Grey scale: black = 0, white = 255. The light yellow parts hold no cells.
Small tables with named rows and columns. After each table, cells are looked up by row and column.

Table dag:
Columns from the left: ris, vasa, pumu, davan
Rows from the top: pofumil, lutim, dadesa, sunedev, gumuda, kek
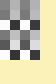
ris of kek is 252
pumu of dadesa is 252
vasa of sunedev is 191
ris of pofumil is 133
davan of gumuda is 220
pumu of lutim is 121
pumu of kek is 253
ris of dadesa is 251
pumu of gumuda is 87
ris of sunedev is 121
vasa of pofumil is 179
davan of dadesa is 58
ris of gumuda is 88
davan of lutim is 186
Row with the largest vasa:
gumuda

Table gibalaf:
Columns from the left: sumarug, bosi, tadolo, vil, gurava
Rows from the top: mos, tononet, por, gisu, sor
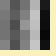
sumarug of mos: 128
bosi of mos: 85
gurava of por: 13
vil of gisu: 184
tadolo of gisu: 122
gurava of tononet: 15
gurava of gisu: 8
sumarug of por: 115
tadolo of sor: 129
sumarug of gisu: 115
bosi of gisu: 89
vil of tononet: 195

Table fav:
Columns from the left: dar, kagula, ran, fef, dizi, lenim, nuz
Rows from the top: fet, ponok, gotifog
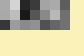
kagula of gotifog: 156
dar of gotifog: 55
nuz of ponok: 112
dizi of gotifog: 81
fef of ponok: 86
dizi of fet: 164
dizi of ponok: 137
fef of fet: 59
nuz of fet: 93
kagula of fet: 212

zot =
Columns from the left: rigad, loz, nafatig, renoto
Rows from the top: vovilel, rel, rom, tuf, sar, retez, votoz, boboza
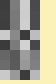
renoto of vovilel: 74
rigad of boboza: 201
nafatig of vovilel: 206
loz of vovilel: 124
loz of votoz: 90
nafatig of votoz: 152
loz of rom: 120
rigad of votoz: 108
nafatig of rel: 205
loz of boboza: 153
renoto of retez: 124
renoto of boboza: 184
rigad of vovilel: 61
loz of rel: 121
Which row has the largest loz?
boboza

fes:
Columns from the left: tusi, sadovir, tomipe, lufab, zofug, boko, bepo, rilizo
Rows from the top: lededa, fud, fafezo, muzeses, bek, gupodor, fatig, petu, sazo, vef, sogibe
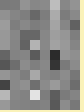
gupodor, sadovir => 131
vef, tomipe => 130
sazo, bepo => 135
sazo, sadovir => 137
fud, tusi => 145
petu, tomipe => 126
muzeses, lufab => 103
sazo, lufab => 111
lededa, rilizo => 147
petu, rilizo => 119
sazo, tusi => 67
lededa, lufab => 135
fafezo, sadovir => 126
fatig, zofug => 136
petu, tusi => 149
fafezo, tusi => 156
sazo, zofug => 139
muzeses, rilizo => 126

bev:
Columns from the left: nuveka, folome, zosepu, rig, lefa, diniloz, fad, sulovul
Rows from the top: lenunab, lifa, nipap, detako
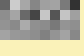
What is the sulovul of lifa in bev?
160
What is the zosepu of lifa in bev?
105
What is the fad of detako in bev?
163
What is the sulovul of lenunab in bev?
50
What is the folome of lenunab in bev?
204
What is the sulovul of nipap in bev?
143
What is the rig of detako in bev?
142
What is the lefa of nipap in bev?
140
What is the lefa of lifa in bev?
198
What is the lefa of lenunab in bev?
160
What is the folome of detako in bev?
152
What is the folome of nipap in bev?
138
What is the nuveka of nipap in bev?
147
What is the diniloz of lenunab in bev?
163
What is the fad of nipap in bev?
148
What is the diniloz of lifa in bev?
85
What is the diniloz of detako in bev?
148
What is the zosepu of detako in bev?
149
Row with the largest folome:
lenunab

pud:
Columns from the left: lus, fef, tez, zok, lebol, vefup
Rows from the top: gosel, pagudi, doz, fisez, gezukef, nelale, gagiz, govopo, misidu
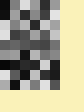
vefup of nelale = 135
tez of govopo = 17
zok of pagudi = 136
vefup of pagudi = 227
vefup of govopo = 27
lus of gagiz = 7
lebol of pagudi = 63
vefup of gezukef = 114
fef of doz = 130
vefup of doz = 162
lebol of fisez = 88
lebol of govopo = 47
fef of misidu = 16
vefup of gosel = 154
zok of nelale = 181
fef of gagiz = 21
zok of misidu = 123

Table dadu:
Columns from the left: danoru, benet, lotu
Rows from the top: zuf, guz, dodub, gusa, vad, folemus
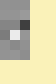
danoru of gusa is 124
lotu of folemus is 142
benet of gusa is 235
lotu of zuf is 145
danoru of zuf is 146
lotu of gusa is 150
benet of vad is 138
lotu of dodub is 63
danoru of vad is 146
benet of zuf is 145
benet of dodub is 134
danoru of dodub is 133
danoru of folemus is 147
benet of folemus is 149
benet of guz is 148
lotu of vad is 145
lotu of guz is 154
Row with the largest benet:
gusa

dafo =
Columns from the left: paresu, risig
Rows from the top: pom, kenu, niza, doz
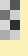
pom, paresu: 214
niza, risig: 45
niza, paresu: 216
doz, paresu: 172
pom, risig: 84
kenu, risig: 207
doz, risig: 206

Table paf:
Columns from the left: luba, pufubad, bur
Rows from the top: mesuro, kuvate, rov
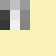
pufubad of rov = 240
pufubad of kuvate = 228
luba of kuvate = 65
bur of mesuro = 154
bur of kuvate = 135
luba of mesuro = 153
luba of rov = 54
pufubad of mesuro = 192
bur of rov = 132

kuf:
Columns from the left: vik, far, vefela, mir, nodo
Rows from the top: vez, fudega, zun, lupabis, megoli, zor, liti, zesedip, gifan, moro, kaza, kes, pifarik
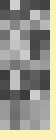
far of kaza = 115
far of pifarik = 119
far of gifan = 194
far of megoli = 194
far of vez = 207
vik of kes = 154
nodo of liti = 154
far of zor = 167
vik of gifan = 76
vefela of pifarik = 171
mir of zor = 77
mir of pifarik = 152
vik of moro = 65
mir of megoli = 70
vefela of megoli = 180
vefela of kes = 140
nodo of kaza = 163
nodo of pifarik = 182
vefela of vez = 87
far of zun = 133
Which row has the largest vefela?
zor

